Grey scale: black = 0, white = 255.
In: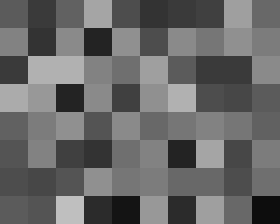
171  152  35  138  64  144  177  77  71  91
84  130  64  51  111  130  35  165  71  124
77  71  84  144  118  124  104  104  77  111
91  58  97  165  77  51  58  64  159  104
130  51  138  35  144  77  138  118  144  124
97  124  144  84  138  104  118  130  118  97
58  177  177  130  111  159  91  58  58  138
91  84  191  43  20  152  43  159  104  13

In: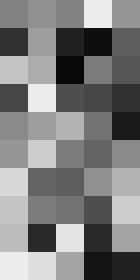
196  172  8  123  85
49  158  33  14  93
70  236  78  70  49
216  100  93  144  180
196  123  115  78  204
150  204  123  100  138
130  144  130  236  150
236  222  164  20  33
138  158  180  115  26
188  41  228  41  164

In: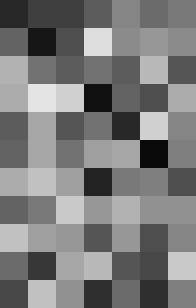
40  63  63  92  133  107  121
99  22  78  221  139  151  139
92  166  85  114  40  208  133
178  114  92  114  92  185  85
99  166  114  159  166  9  127
71  193  145  47  107  47  127
193  159  151  85  151  78  133
172  193  159  34  121  127  78
107  55  166  185  85  71  201
99  121  201  151  178  145  145
172  228  208  16  99  78  172

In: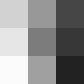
251  160  34
230  124  55
210  152  70

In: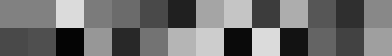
73  79  4  151  40  115  181  205  10  219  18  100  66  159
129  129  219  123  107  73  32  165  197  60  173  86  47  136

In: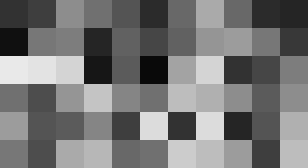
156  84  91  133  62  220  50  220  37  84  176
16  119  125  37  97  70  97  149  156  119  56
50  62  141  112  84  43  104  170  104  43  37
112  77  149  196  133  112  189  176  141  91  141
119  77  170  183  104  112  204  189  156  62  189
233  227  212  22  91  9  163  212  50  70  125

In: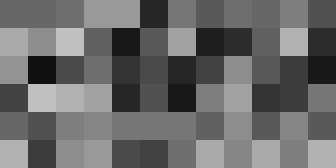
147  16  74  110  52  74  38  66  141  89  60  24
103  103  110  153  153  38  118  89  110  103  126  81
103  81  126  133  118  118  118  97  141  89  133  89
177  60  141  153  74  66  110  169  133  169  126  177
66  192  177  161  38  81  24  126  161  52  60  118
169  141  192  97  24  89  161  30  45  97  177  45

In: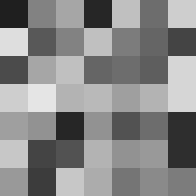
159  146  38  146  82  109  46
199  68  82  179  146  153  46
222  88  130  192  124  101  68
31  130  166  38  192  109  206
206  229  179  185  159  179  214
75  166  192  101  109  94  214
153  60  199  172  117  138  124
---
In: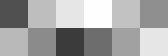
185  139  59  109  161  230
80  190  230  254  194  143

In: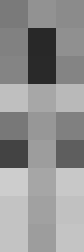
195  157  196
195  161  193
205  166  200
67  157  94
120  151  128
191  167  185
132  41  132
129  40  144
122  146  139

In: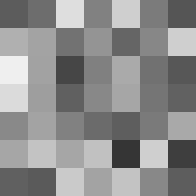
96  90  202  163  195  136  93
166  195  166  193  53  207  62
137  163  129  107  94  122  169
219  158  96  136  166  117  97
239  162  70  128  170  113  87
176  163  114  148  101  135  207
92  109  222  129  207  123  85

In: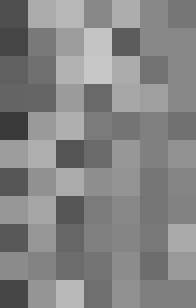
70  149  185  111  144  127  126
139  131  108  116  140  109  153
88  150  102  128  133  121  170
150  166  86  123  135  117  130
86  145  171  142  147  118  133
157  175  84  107  151  128  146
58  154  175  123  116  128  113
100  101  155  105  167  159  136
96  111  178  199  171  114  136
69  121  156  196  92  136  135
79  171  183  136  173  136  117

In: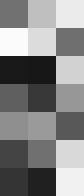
52  32  241
68  112  217
143  154  88
95  56  151
24  23  210
251  220  111
113  191  235

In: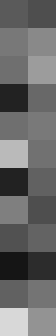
216  147
97  116
21  44
81  99
127  78
34  97
186  113
111  121
34  104
111  156
120  137
90  78

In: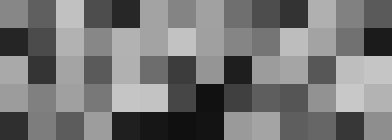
47  125  92  157  31  22  16  19  154  164  94  102  55  142
156  128  160  120  197  195  70  17  64  94  85  146  200  179
169  52  164  90  177  109  60  149  30  156  165  87  190  197
37  75  178  135  178  163  194  160  133  117  189  163  113  27
135  95  193  77  39  163  132  161  111  77  51  176  129  90
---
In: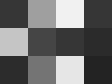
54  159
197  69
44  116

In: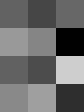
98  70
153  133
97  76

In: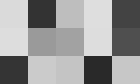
218  51
221  154
52  203

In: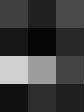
64  32
23  6
207  157

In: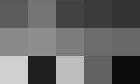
92  116
137  142
207  31

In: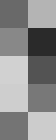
105  180
136  42
209  83

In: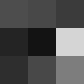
77  72
36  19
46  72
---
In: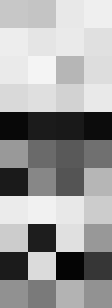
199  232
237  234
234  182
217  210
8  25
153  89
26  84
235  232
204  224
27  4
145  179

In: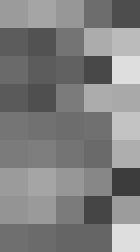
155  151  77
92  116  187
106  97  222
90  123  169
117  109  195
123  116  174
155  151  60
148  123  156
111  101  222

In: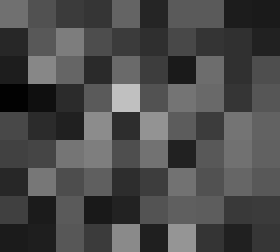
112  59  100  90  28
39  125  59  72  48
29  101  106  26  48
2  43  192  116  53
72  32  45  92  116
65  117  78  33  113
39  77  45  114  102
64  90  34  95  57
27  87  138  149  32

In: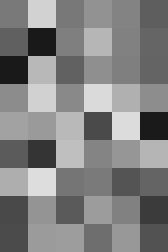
121  120  131
96  127  129
25  97  127
140  137  176
162  185  220
91  191  150
174  117  84
73  90  129
75  157  152

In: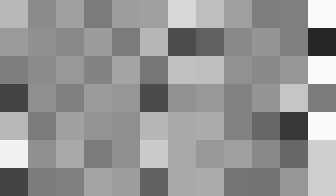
184  160  157  215  159  127
155  136  123  76  137  127
126  152  164  192  145  150
68  128  150  146  130  197
184  160  143  169  130  56
241  168  143  169  159  103
68  128  157  169  116  150

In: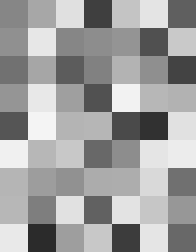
134  224  196  95
144  134  148  201
113  92  179  67
149  159  242  178
85  180  74  225
240  200  141  236
181  145  173  112
183  225  227  151
233  158  60  104

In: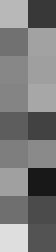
184
113
135
132
93
126
160
111
222
